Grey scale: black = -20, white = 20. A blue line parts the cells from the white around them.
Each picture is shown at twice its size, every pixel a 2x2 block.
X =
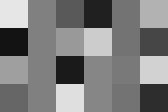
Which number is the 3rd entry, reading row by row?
-6
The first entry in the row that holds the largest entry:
16
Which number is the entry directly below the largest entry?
-17
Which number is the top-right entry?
8
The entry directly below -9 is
13
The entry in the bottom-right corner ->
-13
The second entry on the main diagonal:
0

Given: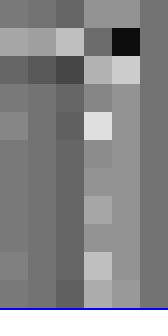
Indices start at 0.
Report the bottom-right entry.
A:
-2
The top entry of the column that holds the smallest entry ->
3
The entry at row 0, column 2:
-4
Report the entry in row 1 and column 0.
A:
6
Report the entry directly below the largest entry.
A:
2
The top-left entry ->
-1
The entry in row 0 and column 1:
-2
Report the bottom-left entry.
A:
-1
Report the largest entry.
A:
15
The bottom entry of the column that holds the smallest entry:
4
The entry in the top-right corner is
-2
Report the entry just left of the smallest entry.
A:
-3
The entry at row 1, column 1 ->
5
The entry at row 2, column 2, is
-9
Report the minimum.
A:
-18
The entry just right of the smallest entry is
-2
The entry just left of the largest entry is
-5
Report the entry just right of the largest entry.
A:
3
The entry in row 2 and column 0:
-4
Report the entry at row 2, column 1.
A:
-6

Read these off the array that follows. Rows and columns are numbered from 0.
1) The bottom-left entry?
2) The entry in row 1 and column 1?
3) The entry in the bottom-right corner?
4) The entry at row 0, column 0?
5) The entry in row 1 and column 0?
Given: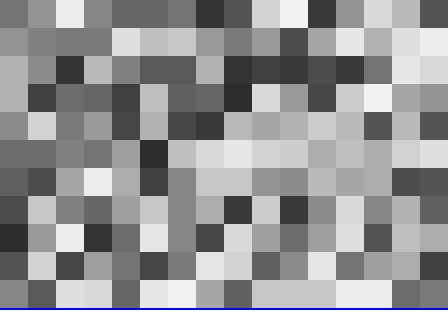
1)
1
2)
0
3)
-1
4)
-2
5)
3

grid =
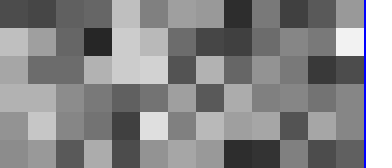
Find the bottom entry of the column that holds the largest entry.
-5
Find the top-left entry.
-8
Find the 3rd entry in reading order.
-5
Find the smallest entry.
-14
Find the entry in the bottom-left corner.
2
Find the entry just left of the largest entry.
-1
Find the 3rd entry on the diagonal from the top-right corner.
-1
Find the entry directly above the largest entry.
4
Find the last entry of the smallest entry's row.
18
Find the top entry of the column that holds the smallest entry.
-4
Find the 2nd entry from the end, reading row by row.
-8
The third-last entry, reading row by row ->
0
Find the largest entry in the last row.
7
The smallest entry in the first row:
-13
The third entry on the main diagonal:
-3
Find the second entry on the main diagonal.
5
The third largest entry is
13
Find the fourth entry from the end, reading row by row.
-12
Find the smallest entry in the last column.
-8
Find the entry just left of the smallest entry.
-4
